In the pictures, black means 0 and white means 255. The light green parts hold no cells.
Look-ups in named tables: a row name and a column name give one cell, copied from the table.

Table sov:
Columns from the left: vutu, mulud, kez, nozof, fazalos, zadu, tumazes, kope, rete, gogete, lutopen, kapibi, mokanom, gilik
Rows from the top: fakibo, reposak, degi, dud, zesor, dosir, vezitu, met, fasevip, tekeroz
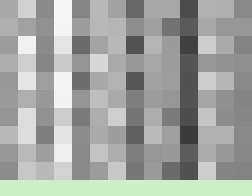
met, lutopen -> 59
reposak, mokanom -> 151
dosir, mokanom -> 143
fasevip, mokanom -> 151
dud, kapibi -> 150
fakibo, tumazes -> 162
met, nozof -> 227
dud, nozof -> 201
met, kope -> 97
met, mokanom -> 177
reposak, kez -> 144
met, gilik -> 137
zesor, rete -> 161
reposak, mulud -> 161
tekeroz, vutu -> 140
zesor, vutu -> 152
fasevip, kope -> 126
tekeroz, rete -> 154

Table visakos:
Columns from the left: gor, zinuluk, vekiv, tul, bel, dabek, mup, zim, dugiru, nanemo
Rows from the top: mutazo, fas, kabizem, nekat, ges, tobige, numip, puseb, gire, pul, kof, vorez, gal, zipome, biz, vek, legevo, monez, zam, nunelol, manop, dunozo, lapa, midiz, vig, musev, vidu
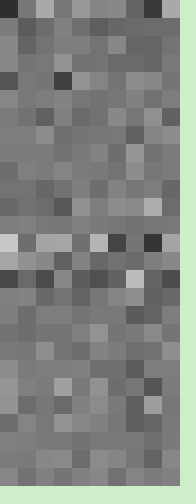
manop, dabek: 111
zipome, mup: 68
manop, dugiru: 125
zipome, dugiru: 52
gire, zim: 150
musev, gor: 124
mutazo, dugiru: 58
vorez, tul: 88
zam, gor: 114
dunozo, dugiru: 85
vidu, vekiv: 129
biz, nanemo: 136
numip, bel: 106
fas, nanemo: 109
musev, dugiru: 99
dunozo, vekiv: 123
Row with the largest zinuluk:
biz

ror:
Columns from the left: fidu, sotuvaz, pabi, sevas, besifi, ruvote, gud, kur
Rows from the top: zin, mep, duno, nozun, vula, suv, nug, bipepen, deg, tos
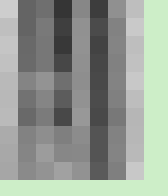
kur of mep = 201
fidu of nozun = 193
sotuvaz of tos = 138
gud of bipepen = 130
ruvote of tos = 90
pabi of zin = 111
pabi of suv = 133
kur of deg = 185
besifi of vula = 142
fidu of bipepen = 171
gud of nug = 120
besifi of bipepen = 140

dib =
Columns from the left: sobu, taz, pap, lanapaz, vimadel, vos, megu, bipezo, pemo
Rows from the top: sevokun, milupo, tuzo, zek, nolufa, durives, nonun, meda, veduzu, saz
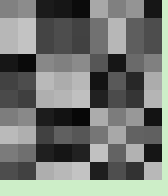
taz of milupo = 195
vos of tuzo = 113
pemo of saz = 184
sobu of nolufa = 66
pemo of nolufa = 172
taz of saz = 65
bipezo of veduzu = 178
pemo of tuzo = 77
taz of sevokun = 140
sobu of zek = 22
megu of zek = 22
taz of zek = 10
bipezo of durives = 53
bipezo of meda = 98
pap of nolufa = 185
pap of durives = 175

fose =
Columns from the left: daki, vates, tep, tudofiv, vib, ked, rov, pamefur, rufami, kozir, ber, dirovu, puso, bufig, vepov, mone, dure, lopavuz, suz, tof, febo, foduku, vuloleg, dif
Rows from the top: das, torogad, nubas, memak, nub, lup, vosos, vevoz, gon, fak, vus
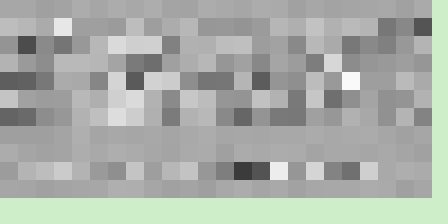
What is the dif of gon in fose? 161
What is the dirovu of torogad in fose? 151
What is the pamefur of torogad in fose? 189
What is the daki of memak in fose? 179
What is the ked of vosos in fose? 191
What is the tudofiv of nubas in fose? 117
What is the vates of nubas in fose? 76
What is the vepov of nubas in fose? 157
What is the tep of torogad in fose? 171
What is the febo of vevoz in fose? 171
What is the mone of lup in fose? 178
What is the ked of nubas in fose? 183
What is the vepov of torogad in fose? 155
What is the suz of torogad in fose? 177
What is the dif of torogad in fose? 84
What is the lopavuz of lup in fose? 198
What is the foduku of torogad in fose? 119
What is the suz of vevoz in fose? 168
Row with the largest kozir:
nub

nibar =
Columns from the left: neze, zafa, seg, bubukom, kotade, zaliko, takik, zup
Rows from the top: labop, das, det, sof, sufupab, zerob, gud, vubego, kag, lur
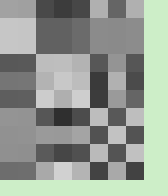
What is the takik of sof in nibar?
148
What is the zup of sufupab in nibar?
75
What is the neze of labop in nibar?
162
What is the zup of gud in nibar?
190
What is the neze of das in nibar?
198
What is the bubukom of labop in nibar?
60
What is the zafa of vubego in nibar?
146
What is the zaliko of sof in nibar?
87
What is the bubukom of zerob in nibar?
175
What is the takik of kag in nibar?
84
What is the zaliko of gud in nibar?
189
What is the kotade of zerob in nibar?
206
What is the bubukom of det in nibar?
97
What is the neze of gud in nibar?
148
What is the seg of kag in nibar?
90
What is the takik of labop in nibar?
101
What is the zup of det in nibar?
140
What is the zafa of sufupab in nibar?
118

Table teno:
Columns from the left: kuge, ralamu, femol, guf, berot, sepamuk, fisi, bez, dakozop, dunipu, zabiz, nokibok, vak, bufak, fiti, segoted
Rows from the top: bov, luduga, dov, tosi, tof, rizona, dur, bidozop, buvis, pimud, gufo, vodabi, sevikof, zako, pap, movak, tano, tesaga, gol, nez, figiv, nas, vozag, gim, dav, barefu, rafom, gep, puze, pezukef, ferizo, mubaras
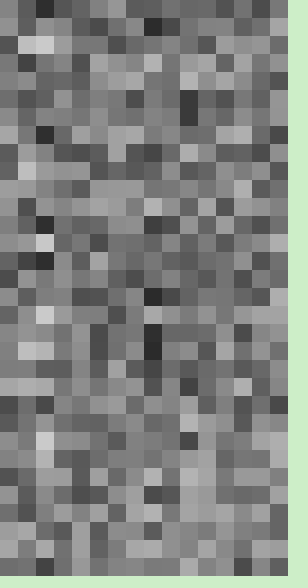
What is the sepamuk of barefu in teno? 109
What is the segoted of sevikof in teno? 112
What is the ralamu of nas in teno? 174
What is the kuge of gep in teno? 147
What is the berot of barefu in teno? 89
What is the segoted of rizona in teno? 149
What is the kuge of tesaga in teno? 100
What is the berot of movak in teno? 119
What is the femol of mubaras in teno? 67
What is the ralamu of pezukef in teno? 167
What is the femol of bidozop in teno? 47
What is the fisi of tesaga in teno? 79
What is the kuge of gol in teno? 134
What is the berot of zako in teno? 119

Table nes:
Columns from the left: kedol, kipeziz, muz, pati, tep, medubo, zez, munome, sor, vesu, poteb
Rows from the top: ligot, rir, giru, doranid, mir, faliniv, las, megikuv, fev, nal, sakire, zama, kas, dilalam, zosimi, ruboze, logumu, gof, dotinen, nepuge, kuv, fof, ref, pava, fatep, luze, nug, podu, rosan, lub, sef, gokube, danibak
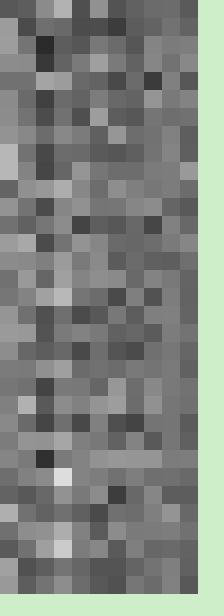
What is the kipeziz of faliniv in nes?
106
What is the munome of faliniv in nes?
99
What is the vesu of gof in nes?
128
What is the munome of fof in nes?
109
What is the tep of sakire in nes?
135
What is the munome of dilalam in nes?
103
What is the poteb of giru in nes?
126
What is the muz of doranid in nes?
56
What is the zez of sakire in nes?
142
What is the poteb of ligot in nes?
90
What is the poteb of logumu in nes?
99
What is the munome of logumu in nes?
127
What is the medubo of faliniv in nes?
124
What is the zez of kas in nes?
87
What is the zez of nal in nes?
109
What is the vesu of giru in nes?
123
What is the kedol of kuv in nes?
123
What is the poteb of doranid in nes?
136
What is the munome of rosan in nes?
109

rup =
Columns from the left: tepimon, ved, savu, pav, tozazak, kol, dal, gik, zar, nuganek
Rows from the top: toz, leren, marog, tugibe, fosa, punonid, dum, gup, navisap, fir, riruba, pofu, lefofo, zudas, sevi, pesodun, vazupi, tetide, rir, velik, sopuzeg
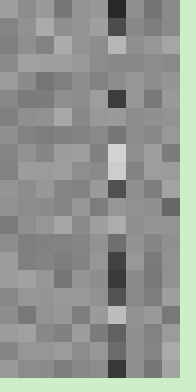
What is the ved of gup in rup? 130
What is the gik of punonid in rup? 150
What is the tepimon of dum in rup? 128
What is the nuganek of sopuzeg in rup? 163
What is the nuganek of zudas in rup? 144
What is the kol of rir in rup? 124
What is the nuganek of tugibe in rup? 137
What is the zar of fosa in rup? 141
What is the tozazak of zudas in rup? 133
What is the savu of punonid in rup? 124
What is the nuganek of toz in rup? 138
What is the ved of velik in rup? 150
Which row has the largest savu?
leren

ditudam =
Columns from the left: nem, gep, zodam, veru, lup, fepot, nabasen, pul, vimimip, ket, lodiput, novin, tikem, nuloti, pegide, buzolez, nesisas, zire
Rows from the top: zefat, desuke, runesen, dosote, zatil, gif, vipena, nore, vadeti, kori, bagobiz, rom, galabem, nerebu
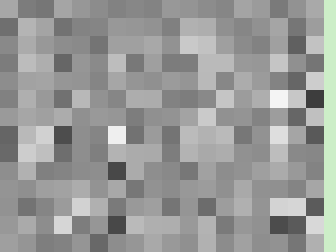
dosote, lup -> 150
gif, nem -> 129
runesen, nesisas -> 96
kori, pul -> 171
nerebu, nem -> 159
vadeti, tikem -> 173
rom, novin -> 108
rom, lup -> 210
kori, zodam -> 128
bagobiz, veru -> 162
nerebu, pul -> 150
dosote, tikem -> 186
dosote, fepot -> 138
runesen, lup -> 138
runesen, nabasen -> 160
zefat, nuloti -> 164
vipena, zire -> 192
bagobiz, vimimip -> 146
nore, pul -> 114

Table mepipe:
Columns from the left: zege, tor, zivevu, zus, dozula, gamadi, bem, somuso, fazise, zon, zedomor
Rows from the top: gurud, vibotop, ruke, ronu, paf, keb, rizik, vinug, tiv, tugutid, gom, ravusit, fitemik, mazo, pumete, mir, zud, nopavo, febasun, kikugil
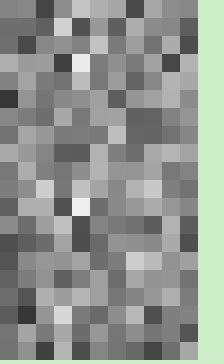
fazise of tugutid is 164
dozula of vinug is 124
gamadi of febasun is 151
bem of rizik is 162
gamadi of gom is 164
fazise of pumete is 186
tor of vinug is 165
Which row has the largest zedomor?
ronu

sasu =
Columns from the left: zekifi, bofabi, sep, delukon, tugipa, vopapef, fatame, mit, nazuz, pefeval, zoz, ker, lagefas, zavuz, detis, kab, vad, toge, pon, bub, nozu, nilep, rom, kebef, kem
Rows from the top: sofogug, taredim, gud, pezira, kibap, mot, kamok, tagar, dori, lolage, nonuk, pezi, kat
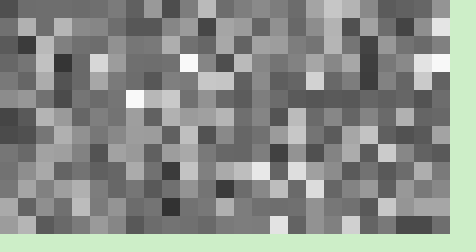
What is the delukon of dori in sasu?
159
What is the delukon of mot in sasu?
75
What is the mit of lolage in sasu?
171
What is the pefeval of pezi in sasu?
50
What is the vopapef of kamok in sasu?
127
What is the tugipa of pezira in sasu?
105
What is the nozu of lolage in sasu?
114
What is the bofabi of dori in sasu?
105
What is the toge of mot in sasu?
86
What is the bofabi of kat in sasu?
181
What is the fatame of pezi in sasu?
148
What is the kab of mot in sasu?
108
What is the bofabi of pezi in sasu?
99
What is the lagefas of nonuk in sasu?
59
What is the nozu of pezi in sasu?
89
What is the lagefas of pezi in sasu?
176
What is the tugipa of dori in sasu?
130
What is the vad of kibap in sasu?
101
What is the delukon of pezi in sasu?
112
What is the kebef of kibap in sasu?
202
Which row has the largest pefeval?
mot

